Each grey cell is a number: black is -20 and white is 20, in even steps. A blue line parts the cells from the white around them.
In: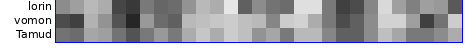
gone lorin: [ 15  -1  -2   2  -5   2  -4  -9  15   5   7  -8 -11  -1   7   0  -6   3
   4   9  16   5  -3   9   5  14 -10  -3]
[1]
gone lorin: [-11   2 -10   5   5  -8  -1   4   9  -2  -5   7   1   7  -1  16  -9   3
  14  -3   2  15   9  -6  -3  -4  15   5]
[0]
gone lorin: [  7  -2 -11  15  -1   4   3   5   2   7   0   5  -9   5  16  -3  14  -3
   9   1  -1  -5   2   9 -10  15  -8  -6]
[-4]
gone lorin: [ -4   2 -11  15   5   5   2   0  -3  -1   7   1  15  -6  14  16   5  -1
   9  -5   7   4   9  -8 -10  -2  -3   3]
[-9]
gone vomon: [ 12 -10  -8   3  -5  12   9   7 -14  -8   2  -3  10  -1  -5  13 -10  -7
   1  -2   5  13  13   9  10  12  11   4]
[8]

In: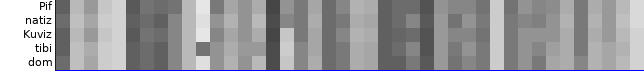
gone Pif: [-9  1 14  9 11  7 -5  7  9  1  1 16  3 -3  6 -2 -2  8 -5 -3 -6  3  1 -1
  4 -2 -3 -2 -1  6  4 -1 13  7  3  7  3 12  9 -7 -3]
[2]
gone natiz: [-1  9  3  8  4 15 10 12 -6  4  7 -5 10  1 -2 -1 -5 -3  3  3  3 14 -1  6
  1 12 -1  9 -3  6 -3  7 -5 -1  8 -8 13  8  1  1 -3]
[0]
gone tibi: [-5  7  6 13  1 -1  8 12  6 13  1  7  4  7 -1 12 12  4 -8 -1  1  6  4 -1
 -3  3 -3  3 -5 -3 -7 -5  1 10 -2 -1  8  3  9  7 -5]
[5]
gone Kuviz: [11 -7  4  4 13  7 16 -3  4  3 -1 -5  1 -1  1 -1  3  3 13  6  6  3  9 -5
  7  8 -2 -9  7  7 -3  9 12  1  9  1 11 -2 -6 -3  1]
[-4]

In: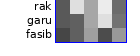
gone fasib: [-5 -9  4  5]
[-8]
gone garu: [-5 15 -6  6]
[-2]
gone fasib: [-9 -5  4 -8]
[5]
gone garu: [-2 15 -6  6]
[-5]
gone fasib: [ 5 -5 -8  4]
[-9]
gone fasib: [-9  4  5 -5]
[-8]

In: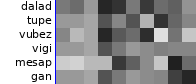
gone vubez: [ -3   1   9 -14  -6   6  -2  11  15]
[-13]
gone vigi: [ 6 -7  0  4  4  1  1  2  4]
[-1]
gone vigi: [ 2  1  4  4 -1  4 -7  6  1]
[0]
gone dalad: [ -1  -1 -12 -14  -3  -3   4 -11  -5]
[3]

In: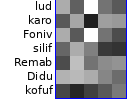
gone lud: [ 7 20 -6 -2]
[-5]
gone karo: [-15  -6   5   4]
[6]
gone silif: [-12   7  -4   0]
[-11]
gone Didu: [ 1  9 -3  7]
[8]
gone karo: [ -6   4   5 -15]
[6]
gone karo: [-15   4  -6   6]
[5]

